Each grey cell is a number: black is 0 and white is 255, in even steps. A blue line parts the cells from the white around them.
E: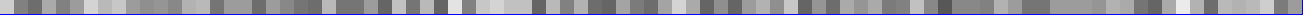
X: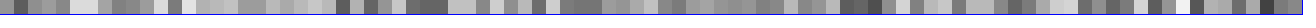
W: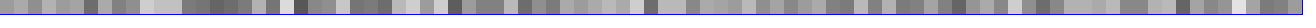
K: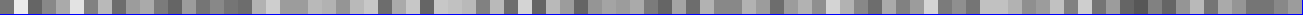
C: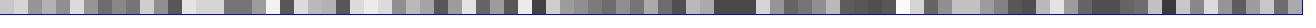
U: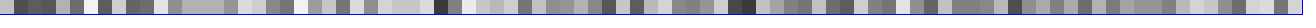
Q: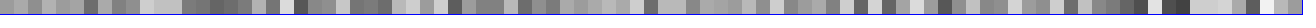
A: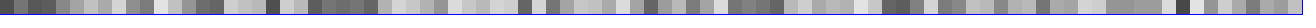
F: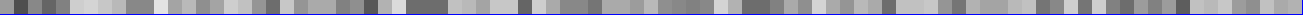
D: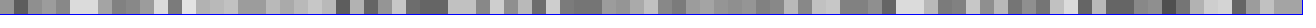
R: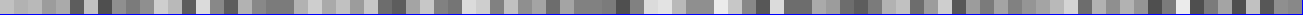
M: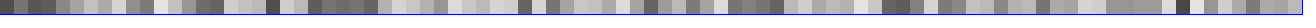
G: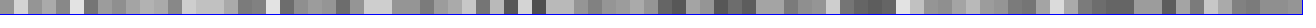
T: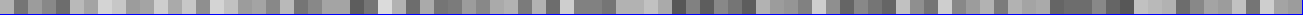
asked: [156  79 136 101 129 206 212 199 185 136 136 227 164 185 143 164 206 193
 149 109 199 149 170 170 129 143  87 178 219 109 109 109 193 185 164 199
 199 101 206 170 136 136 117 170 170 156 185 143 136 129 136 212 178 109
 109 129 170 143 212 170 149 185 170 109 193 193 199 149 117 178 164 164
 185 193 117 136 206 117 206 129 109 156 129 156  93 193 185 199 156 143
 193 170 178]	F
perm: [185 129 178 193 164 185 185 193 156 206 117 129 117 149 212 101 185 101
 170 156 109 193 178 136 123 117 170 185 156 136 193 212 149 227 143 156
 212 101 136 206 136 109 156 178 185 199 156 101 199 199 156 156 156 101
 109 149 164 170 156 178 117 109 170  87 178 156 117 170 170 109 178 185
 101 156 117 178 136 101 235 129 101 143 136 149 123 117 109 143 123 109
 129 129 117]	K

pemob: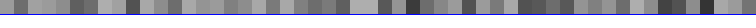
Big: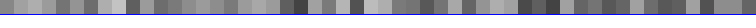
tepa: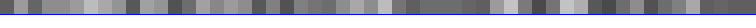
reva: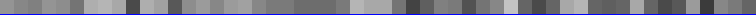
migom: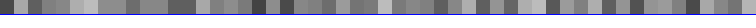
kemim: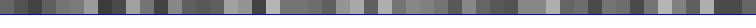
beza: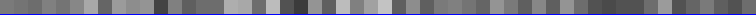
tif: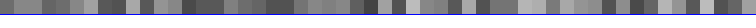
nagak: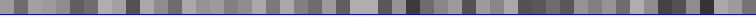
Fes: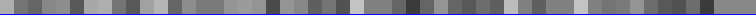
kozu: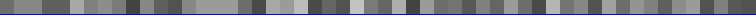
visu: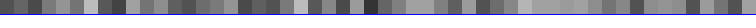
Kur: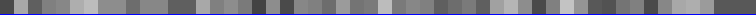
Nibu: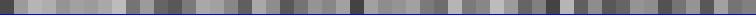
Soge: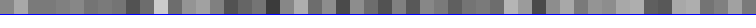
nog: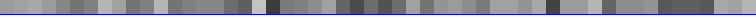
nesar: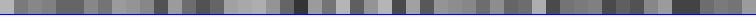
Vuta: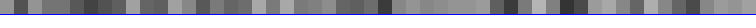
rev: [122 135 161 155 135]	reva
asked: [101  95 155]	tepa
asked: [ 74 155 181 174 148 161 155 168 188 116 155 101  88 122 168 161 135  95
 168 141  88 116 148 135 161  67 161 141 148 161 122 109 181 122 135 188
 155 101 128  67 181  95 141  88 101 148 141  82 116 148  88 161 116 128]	Nibu
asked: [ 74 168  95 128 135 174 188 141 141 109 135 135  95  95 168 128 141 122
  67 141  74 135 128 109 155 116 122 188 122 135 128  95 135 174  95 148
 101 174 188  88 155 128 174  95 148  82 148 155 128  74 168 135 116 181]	migom
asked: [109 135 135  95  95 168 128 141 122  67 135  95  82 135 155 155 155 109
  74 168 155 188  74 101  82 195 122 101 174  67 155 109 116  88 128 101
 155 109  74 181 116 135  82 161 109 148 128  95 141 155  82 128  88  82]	kozu

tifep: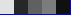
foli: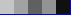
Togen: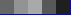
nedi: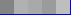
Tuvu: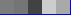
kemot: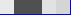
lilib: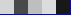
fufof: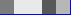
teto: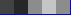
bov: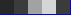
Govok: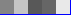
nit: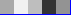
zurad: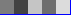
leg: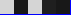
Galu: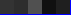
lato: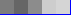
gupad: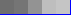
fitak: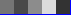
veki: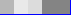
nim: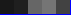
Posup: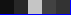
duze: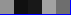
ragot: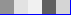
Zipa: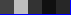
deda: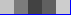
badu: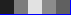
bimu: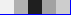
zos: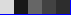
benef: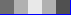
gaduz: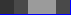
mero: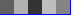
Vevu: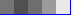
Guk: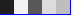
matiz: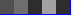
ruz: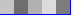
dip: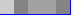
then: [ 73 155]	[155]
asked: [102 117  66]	nim
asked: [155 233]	Vevu
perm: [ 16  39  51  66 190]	Zipa

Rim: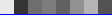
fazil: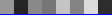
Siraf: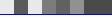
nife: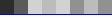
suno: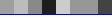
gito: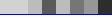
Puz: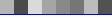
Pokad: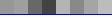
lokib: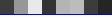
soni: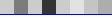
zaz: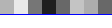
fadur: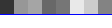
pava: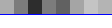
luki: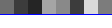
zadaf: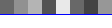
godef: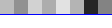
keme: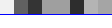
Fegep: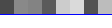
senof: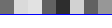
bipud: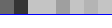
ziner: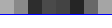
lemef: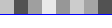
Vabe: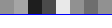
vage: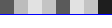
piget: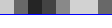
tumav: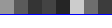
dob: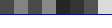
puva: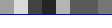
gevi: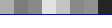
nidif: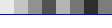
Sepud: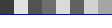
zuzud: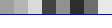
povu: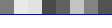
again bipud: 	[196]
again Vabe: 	[145]

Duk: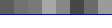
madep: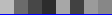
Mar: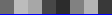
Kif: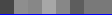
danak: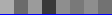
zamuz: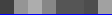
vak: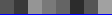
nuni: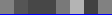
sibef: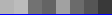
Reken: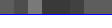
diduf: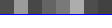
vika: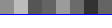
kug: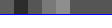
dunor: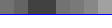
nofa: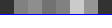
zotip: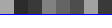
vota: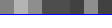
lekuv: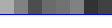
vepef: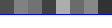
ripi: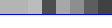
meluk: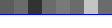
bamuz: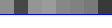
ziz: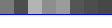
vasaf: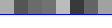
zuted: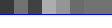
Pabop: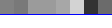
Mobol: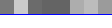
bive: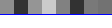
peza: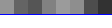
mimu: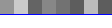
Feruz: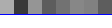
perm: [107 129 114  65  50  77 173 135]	vepef
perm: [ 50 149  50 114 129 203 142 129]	nofa
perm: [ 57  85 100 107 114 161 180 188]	sibef
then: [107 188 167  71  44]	[129]

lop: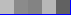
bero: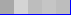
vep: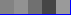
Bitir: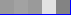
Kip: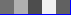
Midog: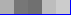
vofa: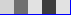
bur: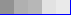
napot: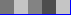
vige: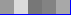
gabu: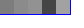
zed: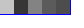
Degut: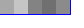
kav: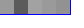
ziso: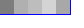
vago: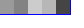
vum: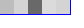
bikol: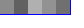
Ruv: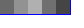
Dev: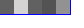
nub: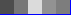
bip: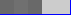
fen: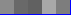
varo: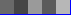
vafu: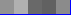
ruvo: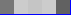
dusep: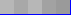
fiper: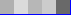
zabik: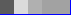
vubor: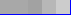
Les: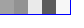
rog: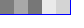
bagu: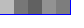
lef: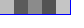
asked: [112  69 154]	vep
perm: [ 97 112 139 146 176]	bikol

